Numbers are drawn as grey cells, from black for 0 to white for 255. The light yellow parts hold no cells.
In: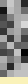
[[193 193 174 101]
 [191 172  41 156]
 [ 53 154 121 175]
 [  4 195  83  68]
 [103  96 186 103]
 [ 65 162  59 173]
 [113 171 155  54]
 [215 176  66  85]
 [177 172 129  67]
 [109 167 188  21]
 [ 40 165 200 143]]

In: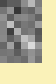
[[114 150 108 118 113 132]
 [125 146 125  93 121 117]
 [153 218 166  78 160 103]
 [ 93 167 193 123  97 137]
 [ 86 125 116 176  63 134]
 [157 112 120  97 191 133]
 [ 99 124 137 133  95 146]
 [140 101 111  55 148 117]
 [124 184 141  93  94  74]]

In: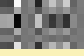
[[124 103 188 143 182 140  50 132 116 225  76  80]
 [120 123 106 116 108 116 133 118 120  99 128 128]
 [122 112 152 131 150 130  86 126 118 170  99 101]
 [117 137  49  96  56  99 193 107 124  10 166 162]
 [116 138  47  96  54  99 194 107 124   8 167 163]
 [122 112 150 130 148 129  88 126 117 168  99 102]
 [124 100 204 148 195 145  35 135 115 249  66  70]]

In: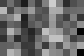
[[  5 140  88 135 141 175  81  55  74 156 180  96]
 [166 128 157  79 134  58 127  60  57 117  99  96]
 [ 92  66 139 193 193 140 108  48  71  43 118  48]
 [  5 126  96 152 163 190  73  37  64 128 178  75]
 [142  88 108  86 151  83 109  88  39  91 102  55]
 [ 53 128  62  95 157  93  76 100  31 176 134 116]
 [110 107 102 169 172  80  91 155 113 128  73 183]
 [ 95  79  43 128 205 128  61 108  28  71 111  67]]

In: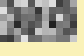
[[200 118 119 142 145 110 106 223 128  59  71]
 [100  83 127 184 180 200  68  99 163 117 185]
 [ 60 125 119  33 179 100  81 119  42 132 189]
 [ 83 113 213  83 161  86 114 110  87 181 155]
 [115  93 103  98 175  55 126 137  92 112 222]
 [165  94  64 220 192 207  88 213 203  78 149]]

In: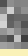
[[123 138 153 160]
 [ 62 194  77 103]
 [110 139 168 149]
 [ 84 122  98 210]
 [103 103  95 197]
 [144 120 207 136]
 [132 131 142  81]]

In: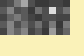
[[101  68 155  57  90  68 133 101 133  68]
 [122  57 122  68 112  79 112  79 133  90]
 [ 68  68  79  79  57  68  90 122 101  68]
 [112  79 220  79 112  57  90  79 133  90]
 [ 57  68  68  57  57  79 166 122  79  68]]

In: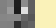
[[ 99  89  47 128 129]
 [ 87 101 135 136 134]
 [ 95 223  28 154 128]
 [ 95 140  30 136 129]]

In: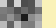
[[181 125 128 191 100 186]
 [163 141  27 111 147 116]
 [117  84 105  81 116 124]
 [195  83  77 212  82 204]]
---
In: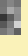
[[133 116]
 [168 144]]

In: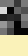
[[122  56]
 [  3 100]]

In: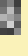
[[130  62]
 [187  93]]

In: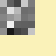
[[ 96  68]
 [224 184]]

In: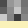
[[151 172]
 [139 198]]

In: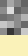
[[167 134]
 [220  98]]

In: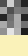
[[207 102]
 [ 81 121]]

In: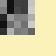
[[18 65]
 [18 72]]

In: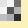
[[244 111]
 [ 85 182]]
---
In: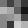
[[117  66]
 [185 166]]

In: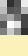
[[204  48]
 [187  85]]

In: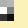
[[176 183]
 [253 126]]

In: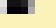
[[224  18]
 [210   1]]

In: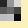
[[ 38 150]
 [ 89 105]]

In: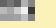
[[ 99 117]
 [186 168]]
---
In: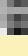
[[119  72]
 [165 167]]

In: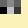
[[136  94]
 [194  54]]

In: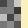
[[122 200]
 [127  56]]

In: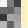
[[124  64]
 [ 99 144]]

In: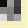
[[156  67]
 [127  55]]

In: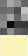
[[165 145]
 [112  79]]

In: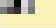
[[161   6]
 [ 76  49]]

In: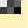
[[ 66 100]
 [ 94  13]]

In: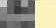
[[99 75]
 [95 56]]
